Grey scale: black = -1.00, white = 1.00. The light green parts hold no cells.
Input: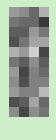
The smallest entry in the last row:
-0.45
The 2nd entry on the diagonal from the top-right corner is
-0.18
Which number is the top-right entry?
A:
0.37
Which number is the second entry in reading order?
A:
0.10
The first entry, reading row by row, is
0.20
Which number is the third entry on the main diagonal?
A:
0.20
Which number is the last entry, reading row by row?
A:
-0.08
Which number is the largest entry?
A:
0.63
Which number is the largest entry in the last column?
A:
0.46
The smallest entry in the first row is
-0.18
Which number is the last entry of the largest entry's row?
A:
-0.45
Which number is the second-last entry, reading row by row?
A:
0.10

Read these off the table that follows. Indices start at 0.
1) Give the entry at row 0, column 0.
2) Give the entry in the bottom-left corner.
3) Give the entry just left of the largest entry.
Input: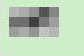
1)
0.42
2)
0.23
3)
0.15

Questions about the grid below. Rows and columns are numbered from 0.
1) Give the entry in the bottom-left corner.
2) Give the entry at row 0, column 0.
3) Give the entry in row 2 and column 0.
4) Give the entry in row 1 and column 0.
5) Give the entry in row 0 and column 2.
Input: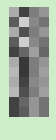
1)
-0.48
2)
0.34
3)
0.34
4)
-0.28
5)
-0.02
